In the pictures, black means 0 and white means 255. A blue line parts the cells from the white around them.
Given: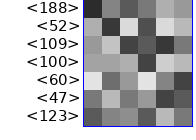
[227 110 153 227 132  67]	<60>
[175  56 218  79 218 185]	<52>
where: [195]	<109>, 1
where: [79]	<52>, 3
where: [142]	<123>, 2
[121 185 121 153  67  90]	<47>

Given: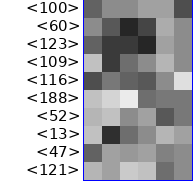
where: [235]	<188>, 2
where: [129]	<47>, 4
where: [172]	<60>, 4
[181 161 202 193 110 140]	<121>
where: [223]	<116>, 5
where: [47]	<13>, 1
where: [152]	<47>, 2

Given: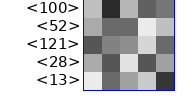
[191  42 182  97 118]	<100>
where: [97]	<100>, 3
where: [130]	<121>, 1
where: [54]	<13>, 4
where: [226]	<28>, 2
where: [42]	<100>, 1

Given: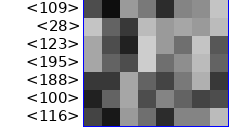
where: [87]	<123>, 7
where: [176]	<188>, 6

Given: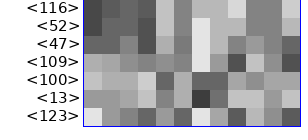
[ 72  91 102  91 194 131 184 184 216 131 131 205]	<116>
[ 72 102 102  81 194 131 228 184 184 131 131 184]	<52>
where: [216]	<116>, 8
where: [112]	<13>, 7
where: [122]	<47>, 5

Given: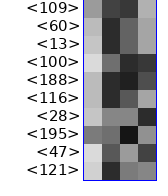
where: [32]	<188>, 2
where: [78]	<188>, 3

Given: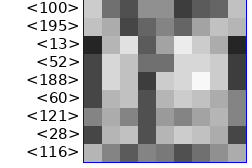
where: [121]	<116>, 4
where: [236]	<13>, 5

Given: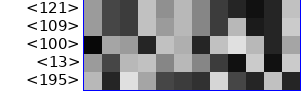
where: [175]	<100>, 5
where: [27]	<109>, 9
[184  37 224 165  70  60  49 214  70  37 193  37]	<195>
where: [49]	<195>, 6
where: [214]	<195>, 7
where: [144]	<121>, 4
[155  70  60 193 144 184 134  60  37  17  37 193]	<121>

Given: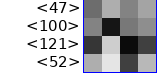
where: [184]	<52>, 3
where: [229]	<52>, 1

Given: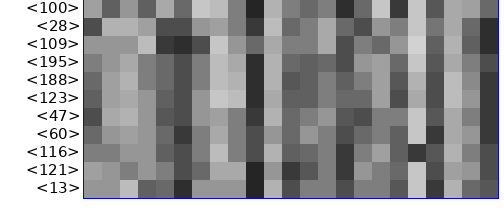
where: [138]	<188>, 21
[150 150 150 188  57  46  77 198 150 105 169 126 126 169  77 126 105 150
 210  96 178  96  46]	<109>
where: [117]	<28>, 19

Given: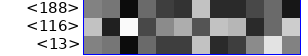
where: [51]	<188>, 5
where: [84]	<116>, 6
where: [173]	<116>, 5
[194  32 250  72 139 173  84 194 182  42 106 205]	<116>
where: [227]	<13>, 10

